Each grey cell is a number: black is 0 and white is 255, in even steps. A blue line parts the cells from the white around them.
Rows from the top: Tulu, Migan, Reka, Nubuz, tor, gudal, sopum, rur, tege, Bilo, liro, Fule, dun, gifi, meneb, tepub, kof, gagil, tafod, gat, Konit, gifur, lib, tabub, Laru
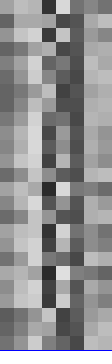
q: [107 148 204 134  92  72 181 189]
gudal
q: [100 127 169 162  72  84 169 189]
tabub
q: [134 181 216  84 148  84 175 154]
meneb
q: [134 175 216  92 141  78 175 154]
liro
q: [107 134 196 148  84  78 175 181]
tepub

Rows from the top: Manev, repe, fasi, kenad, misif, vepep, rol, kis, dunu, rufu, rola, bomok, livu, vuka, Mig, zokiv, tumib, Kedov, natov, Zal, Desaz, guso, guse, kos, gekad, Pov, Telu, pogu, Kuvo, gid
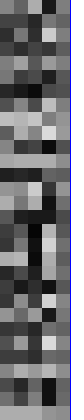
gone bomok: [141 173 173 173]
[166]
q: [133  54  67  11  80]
rola
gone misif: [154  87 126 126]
[160]
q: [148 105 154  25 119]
guse
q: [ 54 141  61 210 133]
guso

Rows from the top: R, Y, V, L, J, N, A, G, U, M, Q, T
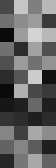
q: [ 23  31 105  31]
G
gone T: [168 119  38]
[99]
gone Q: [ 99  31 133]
[93]
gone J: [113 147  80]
[155]
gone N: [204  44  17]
[86]
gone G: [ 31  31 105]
[23]
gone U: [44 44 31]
[52]

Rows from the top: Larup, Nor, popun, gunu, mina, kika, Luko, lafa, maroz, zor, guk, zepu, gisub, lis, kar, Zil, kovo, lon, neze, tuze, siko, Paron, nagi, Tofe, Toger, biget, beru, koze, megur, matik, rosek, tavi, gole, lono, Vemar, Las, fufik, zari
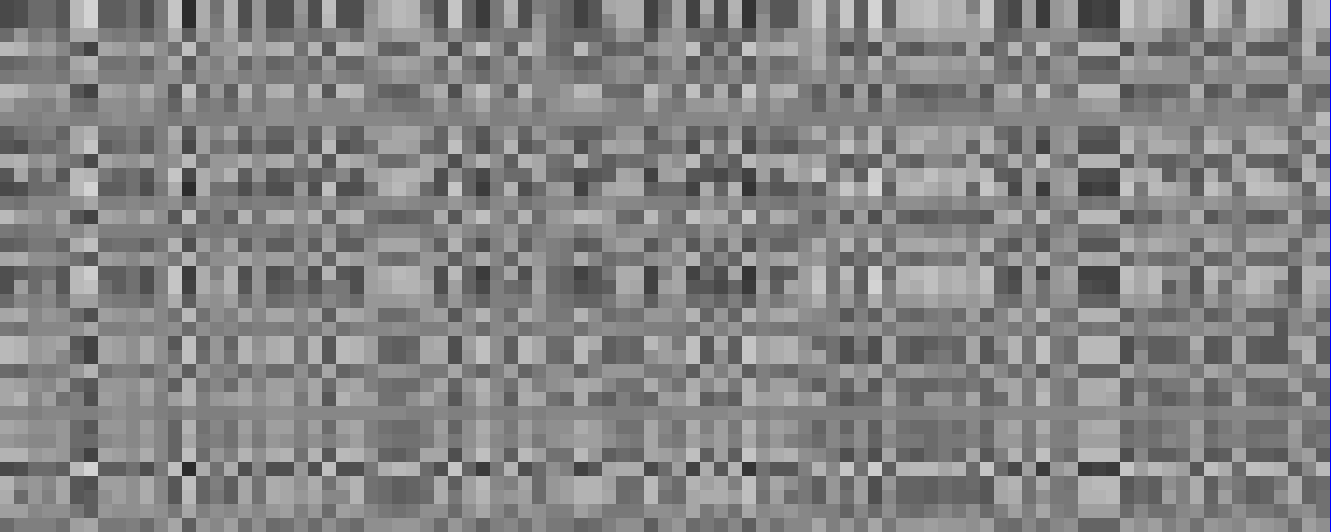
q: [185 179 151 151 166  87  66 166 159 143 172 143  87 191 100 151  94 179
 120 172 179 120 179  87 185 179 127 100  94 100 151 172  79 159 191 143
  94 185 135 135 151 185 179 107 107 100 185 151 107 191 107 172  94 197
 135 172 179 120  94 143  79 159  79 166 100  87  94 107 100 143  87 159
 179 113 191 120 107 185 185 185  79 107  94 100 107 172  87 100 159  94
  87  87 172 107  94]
Luko
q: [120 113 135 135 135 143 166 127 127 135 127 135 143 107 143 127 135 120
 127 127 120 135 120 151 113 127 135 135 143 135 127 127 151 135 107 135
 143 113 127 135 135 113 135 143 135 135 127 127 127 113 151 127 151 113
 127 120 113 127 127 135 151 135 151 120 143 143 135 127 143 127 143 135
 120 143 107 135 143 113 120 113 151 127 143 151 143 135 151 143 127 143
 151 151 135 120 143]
kar
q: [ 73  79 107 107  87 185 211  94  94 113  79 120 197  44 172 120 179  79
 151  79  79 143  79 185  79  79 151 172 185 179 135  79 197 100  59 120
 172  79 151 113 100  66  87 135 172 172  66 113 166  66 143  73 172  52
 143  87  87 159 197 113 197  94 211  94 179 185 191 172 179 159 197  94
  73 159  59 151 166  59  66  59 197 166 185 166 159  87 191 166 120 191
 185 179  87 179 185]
Nor

